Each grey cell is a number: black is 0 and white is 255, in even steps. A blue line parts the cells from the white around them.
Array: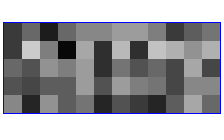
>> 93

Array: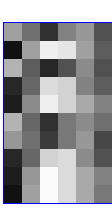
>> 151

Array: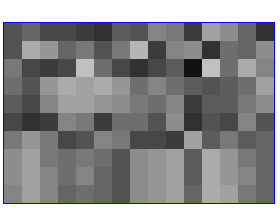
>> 101

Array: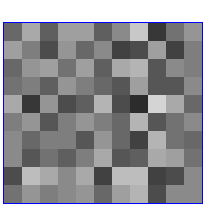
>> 114

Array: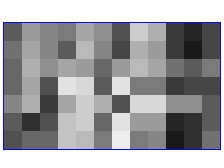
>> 37

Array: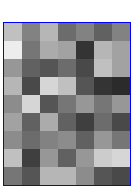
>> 97
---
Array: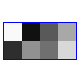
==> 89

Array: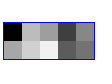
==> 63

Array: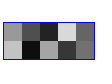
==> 217

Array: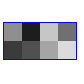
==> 198

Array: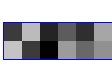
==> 47

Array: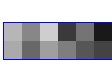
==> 116
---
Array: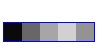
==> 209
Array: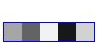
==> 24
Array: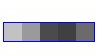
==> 64
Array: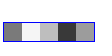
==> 57
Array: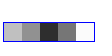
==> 118
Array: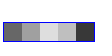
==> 191
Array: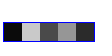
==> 150
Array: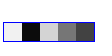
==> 118
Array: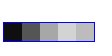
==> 211
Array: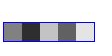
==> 97
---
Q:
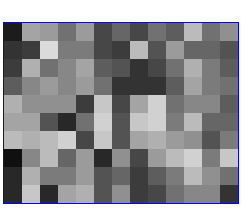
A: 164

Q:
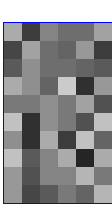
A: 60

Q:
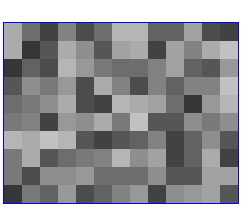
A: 109

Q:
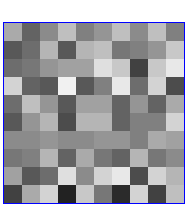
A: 99

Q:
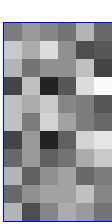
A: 153
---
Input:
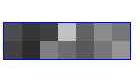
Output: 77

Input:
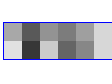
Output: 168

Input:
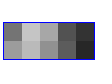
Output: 116

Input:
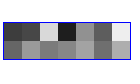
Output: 61

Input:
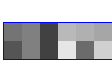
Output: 116

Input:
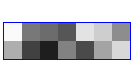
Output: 250

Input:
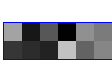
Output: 163

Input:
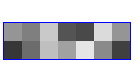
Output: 149
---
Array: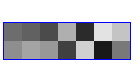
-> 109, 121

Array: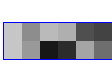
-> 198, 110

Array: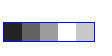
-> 36, 200

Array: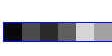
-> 8, 162

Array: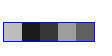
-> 189, 97

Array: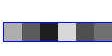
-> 174, 112

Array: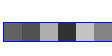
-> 98, 131
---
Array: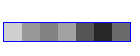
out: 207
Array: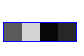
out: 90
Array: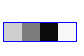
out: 206
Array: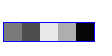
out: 122
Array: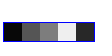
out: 8
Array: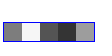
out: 125
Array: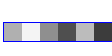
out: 176
